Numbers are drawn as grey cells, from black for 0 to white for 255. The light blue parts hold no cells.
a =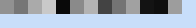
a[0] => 145
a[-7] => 179
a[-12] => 118

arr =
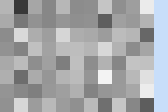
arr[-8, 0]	181
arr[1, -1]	179
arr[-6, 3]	158
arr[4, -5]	141
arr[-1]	[145, 215, 156, 185, 156, 144, 186, 111, 198, 135, 93]
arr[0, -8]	135
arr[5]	[175, 109, 171, 150, 180, 187, 149, 243, 153, 184, 224]
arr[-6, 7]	156
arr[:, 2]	[166, 146, 173, 192, 142, 171, 127, 156]
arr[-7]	[170, 120, 146, 135, 149, 143, 145, 94, 160, 153, 179]
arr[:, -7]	[183, 149, 214, 188, 126, 180, 159, 156]
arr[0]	[181, 56, 166, 135, 183, 140, 142, 197, 143, 158, 235]
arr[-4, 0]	169
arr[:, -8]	[135, 135, 158, 162, 160, 150, 152, 185]
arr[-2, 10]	236
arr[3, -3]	178
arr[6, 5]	176
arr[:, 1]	[56, 120, 217, 131, 187, 109, 136, 215]
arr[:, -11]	[181, 170, 140, 146, 169, 175, 148, 145]
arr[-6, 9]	182

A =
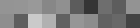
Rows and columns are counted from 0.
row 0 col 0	148
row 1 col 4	97
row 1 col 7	97
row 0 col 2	153
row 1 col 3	177
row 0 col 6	53
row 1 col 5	150

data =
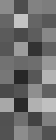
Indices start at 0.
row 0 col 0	140
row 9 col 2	118
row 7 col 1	41
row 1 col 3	88
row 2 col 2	93
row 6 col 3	97
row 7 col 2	177
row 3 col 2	50
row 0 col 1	77
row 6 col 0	74
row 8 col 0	81
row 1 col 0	102
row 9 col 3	82

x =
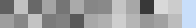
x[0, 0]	96
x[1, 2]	195
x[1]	[158, 135, 195, 123, 129, 89, 168, 176, 206, 181, 152, 161, 188]
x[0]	[96, 194, 104, 164, 117, 170, 134, 137, 196, 167, 56, 217, 204]

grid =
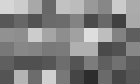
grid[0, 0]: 214
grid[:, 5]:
[188, 131, 161, 176, 84, 69]
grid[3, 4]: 123
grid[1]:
[88, 103, 82, 106, 108, 131, 75, 104, 64, 169]
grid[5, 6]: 44
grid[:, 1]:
[204, 103, 142, 135, 80, 180]
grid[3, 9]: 136
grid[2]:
[145, 142, 204, 165, 142, 161, 222, 190, 130, 94]
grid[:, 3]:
[104, 106, 165, 121, 86, 208]
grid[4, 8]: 113
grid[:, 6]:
[153, 75, 222, 176, 124, 44]
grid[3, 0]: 120
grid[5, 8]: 70
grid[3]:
[120, 135, 132, 121, 123, 176, 176, 74, 81, 136]
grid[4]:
[95, 80, 80, 86, 109, 84, 124, 95, 113, 90]

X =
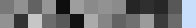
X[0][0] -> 120
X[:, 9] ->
[37, 112]
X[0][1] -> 145
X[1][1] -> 51
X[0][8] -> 139
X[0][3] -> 150
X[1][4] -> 88
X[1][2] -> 198
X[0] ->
[120, 145, 98, 150, 14, 158, 138, 146, 139, 37, 47, 39, 87]

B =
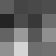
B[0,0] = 93
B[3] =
[145, 213, 110, 113]
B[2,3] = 143
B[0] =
[93, 69, 73, 77]
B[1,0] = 36

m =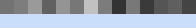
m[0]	115
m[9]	120
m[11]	85
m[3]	97

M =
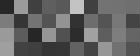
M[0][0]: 39
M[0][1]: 155
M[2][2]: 38
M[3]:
[159, 66, 63, 53, 54, 98, 68, 151, 113, 82]
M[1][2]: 115
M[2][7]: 94
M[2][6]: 161
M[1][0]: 124
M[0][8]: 114
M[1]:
[124, 53, 115, 83, 147, 50, 109, 84, 120, 68]

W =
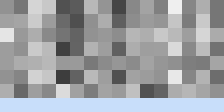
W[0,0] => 146
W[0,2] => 213
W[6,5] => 161
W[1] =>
[161, 165, 203, 156, 106, 79, 144, 173, 95, 141, 155, 149, 197, 124, 201, 118]
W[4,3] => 184
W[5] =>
[146, 133, 210, 198, 61, 98, 185, 158, 81, 162, 156, 147, 232, 134, 179, 109]
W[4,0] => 157
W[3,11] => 159
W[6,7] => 163
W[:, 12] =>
[239, 197, 185, 218, 144, 232, 172]
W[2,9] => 182
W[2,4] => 116
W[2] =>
[229, 153, 173, 137, 116, 99, 146, 152, 141, 182, 174, 200, 185, 158, 214, 171]
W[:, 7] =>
[148, 173, 152, 158, 139, 158, 163]
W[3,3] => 186
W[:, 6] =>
[184, 144, 146, 178, 121, 185, 124]
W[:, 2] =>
[213, 203, 173, 202, 176, 210, 158]
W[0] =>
[146, 118, 213, 200, 81, 91, 184, 148, 69, 136, 163, 128, 239, 134, 174, 118]
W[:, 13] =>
[134, 124, 158, 137, 126, 134, 182]
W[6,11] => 99
